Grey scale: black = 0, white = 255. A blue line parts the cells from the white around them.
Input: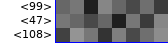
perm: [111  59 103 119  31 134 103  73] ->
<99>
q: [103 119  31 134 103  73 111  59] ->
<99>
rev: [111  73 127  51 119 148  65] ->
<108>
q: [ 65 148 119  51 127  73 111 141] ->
<108>

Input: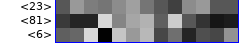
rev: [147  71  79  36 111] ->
<6>
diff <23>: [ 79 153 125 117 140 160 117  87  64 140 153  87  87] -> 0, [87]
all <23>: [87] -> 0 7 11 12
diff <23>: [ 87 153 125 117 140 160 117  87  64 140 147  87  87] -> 10, [153]
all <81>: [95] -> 7
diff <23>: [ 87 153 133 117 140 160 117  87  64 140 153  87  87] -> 2, [125]
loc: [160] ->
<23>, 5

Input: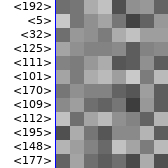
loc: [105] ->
<148>, 3
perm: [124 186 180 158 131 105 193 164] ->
<148>

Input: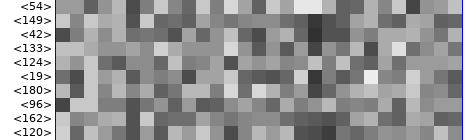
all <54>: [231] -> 17 18
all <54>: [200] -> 7 10 15 24
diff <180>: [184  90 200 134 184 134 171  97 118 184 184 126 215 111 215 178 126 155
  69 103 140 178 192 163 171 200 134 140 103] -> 20, [147]

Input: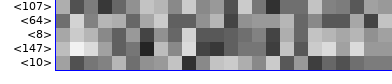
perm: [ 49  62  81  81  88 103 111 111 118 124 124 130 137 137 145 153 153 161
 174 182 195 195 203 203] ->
<10>
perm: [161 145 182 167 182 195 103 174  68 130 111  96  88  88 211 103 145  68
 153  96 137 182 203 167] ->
<8>
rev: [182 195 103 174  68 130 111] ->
<8>
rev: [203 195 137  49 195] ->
<10>

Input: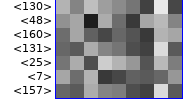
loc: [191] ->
<130>, 2
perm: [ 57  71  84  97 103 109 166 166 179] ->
<160>
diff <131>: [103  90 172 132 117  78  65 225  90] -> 7, [219]
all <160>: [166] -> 1 8

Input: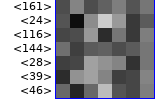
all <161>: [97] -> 3
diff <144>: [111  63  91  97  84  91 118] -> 4, [77]
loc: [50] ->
<28>, 5
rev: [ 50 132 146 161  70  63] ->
<28>

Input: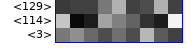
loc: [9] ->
<114>, 1
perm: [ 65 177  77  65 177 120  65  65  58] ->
<129>
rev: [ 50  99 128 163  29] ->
<114>
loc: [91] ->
<3>, 7
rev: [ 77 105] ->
<3>
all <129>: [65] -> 1 2 5 8

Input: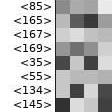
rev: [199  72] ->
<35>
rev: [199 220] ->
<145>
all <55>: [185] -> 1 2
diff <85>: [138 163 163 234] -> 1, [170]
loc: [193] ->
<167>, 2
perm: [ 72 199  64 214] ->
<134>
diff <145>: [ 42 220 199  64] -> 0, [49]

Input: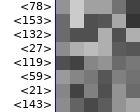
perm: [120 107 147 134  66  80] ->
<119>
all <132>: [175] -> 3 5
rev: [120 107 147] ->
<119>

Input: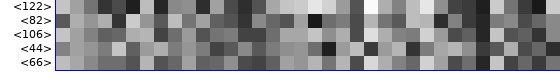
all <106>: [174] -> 5 20 23
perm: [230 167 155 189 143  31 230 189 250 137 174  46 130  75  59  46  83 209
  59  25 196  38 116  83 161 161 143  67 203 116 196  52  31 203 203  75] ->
<122>
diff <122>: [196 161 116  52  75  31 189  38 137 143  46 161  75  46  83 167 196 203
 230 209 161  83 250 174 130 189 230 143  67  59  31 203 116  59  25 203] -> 20, [155]
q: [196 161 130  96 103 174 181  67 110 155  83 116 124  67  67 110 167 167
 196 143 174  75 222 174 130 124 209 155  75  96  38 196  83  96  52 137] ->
<106>

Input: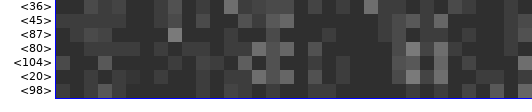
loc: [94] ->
<104>, 13
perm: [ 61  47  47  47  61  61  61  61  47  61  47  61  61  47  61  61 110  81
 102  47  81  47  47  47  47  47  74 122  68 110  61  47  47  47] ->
<80>
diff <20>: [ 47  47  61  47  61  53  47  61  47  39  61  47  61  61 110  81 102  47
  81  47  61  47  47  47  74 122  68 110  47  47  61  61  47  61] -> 9, [47]
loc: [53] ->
<20>, 5

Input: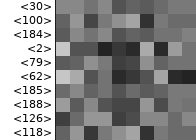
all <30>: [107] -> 7
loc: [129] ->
<184>, 9
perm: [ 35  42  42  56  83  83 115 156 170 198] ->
<2>

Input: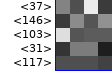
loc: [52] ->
<31>, 0
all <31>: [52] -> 0
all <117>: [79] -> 0 1 2
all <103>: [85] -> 1

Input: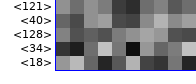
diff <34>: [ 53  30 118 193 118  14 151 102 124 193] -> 2, [110]
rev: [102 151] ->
<34>
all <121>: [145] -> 0 2
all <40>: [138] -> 6 8
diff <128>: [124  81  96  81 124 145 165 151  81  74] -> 0, [130]
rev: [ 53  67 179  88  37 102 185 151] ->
<18>

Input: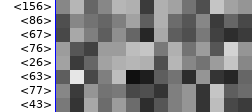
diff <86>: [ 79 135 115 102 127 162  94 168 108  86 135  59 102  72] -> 7, [176]
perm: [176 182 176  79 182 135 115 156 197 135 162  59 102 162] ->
<26>

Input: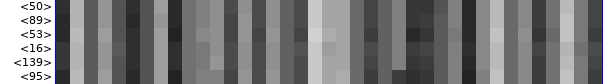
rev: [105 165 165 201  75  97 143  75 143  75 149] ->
<139>
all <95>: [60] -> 22 24 34 38

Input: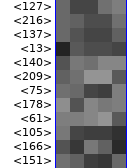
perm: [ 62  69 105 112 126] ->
<75>
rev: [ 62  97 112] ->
<151>
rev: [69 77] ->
<13>
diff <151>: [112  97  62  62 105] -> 3, [55]
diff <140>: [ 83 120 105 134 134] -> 2, [112]
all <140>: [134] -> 3 4
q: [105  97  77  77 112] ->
<216>

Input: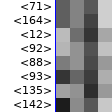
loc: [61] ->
<93>, 2
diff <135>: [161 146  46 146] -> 3, [153]

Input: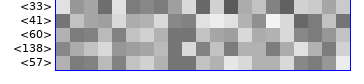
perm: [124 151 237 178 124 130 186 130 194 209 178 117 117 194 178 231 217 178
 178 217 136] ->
<57>
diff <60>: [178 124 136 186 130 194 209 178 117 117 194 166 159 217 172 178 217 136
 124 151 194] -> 2, [130]
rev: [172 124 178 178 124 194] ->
<138>
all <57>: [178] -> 0 7 11 14 15
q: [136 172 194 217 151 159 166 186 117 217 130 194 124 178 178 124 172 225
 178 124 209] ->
<138>
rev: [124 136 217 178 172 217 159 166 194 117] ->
<60>
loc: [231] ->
<57>, 12

